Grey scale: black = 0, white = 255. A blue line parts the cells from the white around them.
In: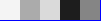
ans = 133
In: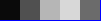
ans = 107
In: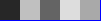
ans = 169
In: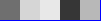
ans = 184
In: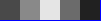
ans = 33
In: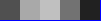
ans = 33
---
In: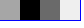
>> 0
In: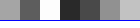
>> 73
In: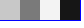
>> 122
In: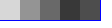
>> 105
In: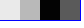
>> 185
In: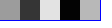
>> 227
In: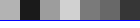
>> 122
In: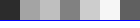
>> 205
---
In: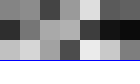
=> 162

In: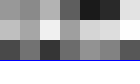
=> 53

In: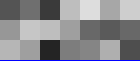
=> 36

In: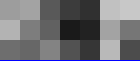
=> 131

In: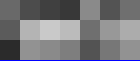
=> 138

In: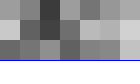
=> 143

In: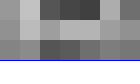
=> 85
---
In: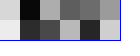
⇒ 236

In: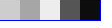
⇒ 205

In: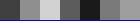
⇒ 64

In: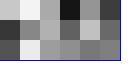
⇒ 83

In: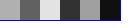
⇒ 176

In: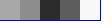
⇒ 168

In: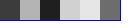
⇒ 60
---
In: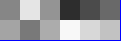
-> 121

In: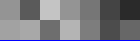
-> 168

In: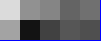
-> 19

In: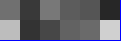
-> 51

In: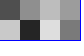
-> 37

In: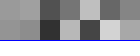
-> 141

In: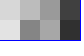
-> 133

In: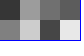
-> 205

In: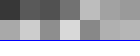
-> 205
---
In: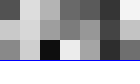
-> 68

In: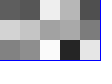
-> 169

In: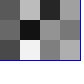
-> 147

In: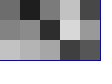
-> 216

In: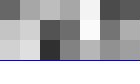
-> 116

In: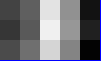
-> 151

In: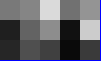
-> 17

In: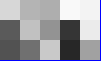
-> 53
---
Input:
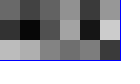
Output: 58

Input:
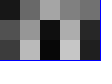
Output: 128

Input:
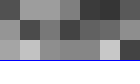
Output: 53

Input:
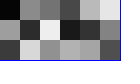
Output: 186

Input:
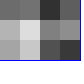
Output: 49

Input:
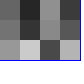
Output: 144

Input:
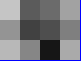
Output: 107

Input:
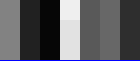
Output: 103
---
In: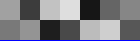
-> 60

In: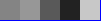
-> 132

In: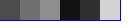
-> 76

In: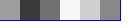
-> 136

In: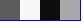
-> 169

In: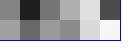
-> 104

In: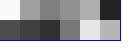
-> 64
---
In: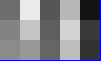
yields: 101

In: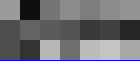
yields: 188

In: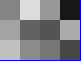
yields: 139

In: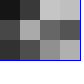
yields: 78

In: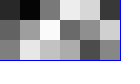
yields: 172

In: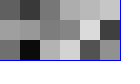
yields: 211

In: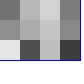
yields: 80

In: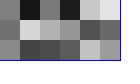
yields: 91

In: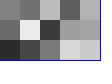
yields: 122

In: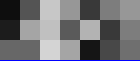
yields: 21
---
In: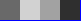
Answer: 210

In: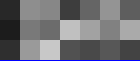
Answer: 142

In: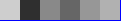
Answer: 47

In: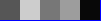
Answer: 205

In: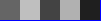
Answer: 191

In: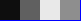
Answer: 96

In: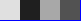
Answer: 31

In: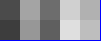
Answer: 164

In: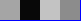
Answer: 8
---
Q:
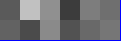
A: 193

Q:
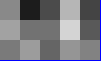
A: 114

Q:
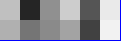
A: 37

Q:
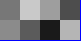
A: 201

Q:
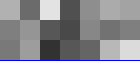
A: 149

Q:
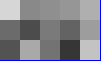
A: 76

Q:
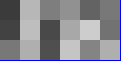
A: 190
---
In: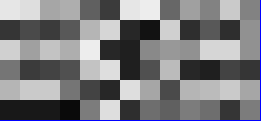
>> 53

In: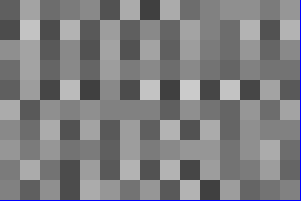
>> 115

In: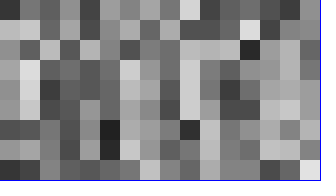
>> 102

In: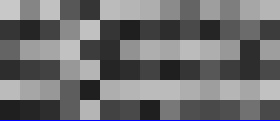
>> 113

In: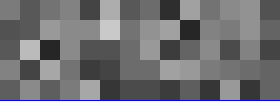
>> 54

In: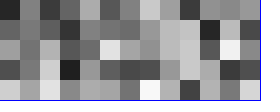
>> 121

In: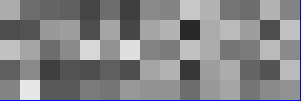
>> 138

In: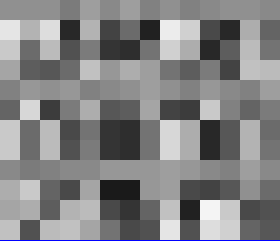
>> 100
